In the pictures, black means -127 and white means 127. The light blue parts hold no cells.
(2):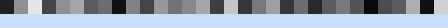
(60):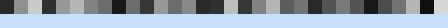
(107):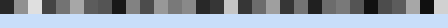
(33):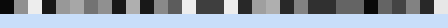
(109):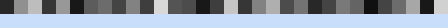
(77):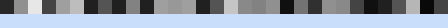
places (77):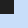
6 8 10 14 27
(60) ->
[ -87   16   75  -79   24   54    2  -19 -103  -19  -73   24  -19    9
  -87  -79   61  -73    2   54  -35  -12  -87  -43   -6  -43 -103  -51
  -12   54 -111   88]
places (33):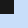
3 8 10
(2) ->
[ -95   16  103  -59   16   39  -35  -19 -111    2  -59   24  -12    9
   39  -65   69  -73   -6   31  -73  -19  -87  -35   -6  -43 -118  -51
  -35   47 -111   81]
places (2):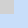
31

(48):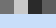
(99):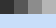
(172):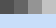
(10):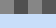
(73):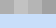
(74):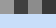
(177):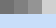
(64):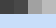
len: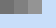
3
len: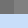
2
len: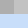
2

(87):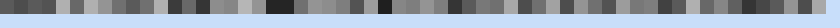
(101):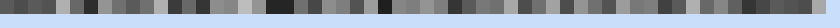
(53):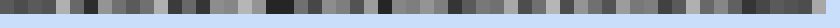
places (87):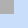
4 6 11 49
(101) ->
[-37 -50 -37 -44  48 -23 -82  20 -15 -37 -15  48 -68 -23 -74  13   6  61
  20 -90 -90 -15 -56  13  -1 -44  28 -96   6  -1  20  -1 -74 -37  -7 -15
  40 -50 -15  34 -50  20 -15 -44  28  -7  -1 -62 -37  48 -23   6 -31 -74
 -56 -37 -44 -50  40]
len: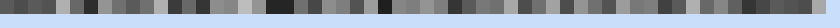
59
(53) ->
[-37 -50 -37 -44  48 -23 -82  20 -15 -37 -15  48 -68 -23 -74  13   6  54
  20 -90 -90 -15 -56  13  -1 -44  28 -90   6  -1  20  -1 -74 -37  -7 -15
  40 -50 -15  54 -50  20 -15 -44  28  -7  -1 -62 -37  48 -23   6 -31 -74
 -56 -37 -44 -50  40]
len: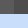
2

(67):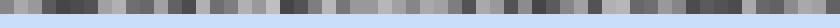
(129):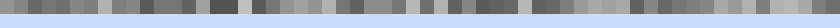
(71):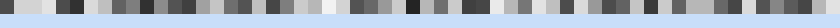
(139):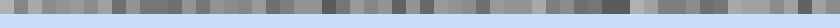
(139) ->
[ 49   6  41  12  19  25  12  33 -16  19  -9  -9 -16  19  -9  19  12   6
  25 -16  -1  19  19 -36  -9  25   6  19 -29  19 -23  25  19  12 -16  25
  19  19  41  -1  12 -16  -9 -36 -36  49  33  -1  -1  12 -16  -9  41  33
  33  12  33 -29  33  12]
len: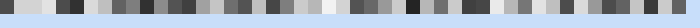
49
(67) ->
[  6  41  25 -36 -57 -51 -44  33  49 -16 -23  33 -29 -51  49 -16  -1  49
  25  63 -57 -44  -1  55  -9  25  25  55  33   6  41  33  -1 -44  41  25
 -44  12 -57 -36   6  33 -44  49  55 -23 -16  25   6 -51 -36 -44 -51  41
 -23 -29  12  41  33 -29]
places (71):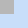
22 30 36 49 50 58

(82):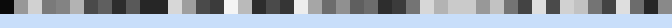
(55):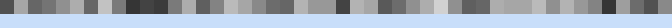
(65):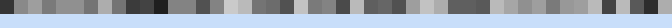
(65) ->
[-74   9  30  -5  16  16 -11  45 -11 -68 -60 -96   3   3 -46   3  74  58
 -11 -19 -46  66  -5   3 -53  58 -32 -25 -46  30  66  45 -32 -32 -38  58
  38  16  30  -5  24  30  58 -60  58 -38 -82  45]
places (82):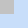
35 41
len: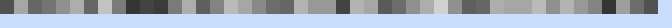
47
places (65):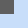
26 32 33

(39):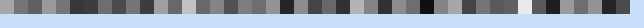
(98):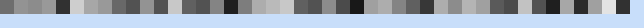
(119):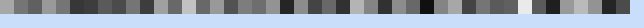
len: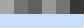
6
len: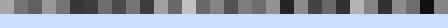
32
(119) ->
[  39  -10  -31   25  -10  -72  -66  -37  -52  -10  -66   32  -23   66
  -23   25  -45   -2  -17   19  -90   12  -59  -23  -78   52    4  -78
   12  -23 -111    4   39  -59  -10  -37  -31  106  -37  -96   25   58
   19  -90  -52]
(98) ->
[ -17   19   12   25  -78   78   39   25  -23  -45   19  -45   72  -31
  -45    4  -96   -2   45   58   72  -31  -45   12  -52 -103   32   45
    4  -31  -72   45   12   52   32  -37  -52   66  -45  -96   39  -84
   32   99  -78]

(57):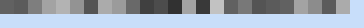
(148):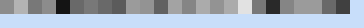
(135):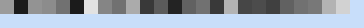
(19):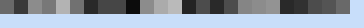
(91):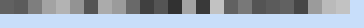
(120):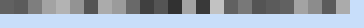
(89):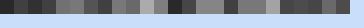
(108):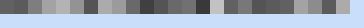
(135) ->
[  27 -100   19   12  -14 -100   98    5  -14   43  -70  -36  -92  -30
  -14  -70   51  -57  -51  -63  -30  -14   -7   51   82]
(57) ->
[-30 -36  -1  35  51  19 -43  43  27 -22 -63 -51 -78  35 -70  66 -30  -7
 -43 -36 -30  35  12 -36  43]

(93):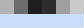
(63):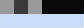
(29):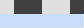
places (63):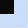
3 4 5
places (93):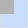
0
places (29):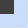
1 2 5
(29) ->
[ 95 -63 -63  95  95 -63]
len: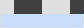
6

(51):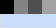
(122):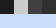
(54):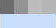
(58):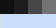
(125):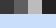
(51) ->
[-125    3  -48   34]
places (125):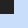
3
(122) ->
[-98  75 -64 -79]

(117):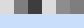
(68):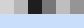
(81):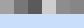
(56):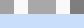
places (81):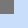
1
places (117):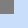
1 5
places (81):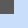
2
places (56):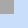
2 3

